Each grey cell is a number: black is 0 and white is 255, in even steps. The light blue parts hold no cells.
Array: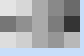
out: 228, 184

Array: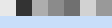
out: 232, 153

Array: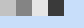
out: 194, 58

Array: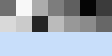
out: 111, 103

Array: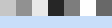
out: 198, 104

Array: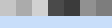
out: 197, 125
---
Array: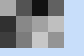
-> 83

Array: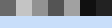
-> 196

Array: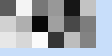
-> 244

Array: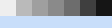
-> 186

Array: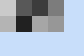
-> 88

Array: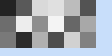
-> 89

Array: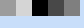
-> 213

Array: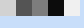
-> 84

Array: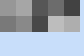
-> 166
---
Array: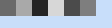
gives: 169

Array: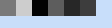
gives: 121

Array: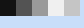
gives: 197

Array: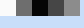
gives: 140

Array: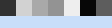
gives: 210

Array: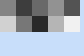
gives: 209
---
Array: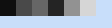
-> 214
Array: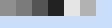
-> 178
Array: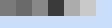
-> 201
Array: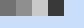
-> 57
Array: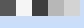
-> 211
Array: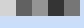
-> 118
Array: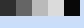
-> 8
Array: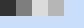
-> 182
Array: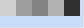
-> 49
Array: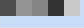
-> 201
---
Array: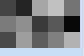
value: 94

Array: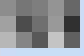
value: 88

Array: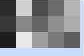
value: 157

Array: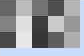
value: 54

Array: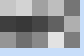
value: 137

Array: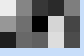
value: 96
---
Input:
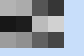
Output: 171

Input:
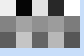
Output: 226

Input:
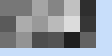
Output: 133

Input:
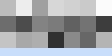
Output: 209

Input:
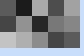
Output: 169

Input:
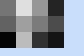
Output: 223

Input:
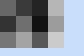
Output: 58

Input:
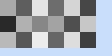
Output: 109
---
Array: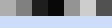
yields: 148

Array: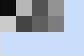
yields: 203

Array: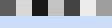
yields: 67

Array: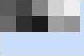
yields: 238

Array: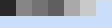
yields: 168

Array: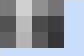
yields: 82

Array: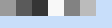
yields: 130

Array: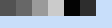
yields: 3

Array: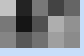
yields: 101
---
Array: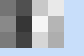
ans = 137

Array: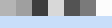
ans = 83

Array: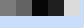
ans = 219

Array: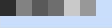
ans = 201

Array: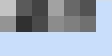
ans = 104

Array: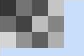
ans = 110
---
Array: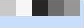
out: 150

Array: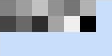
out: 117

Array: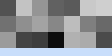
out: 90

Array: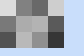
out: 121

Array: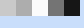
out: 22

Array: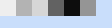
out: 13

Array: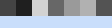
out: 154
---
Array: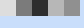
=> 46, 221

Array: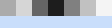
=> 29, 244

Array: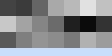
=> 107, 225

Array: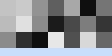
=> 27, 231

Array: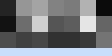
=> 85, 229

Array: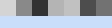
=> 180, 212

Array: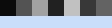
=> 33, 193
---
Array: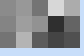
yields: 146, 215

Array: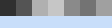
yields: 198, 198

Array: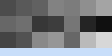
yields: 61, 215

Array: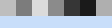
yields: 139, 219

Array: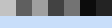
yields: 66, 194

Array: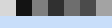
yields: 48, 215

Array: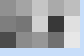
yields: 209, 231

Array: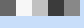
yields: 193, 247
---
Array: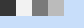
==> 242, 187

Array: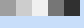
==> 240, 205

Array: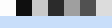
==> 253, 220

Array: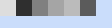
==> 221, 186

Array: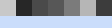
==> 199, 181

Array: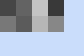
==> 195, 181

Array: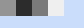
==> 238, 148

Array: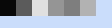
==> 224, 178

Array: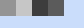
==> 198, 148
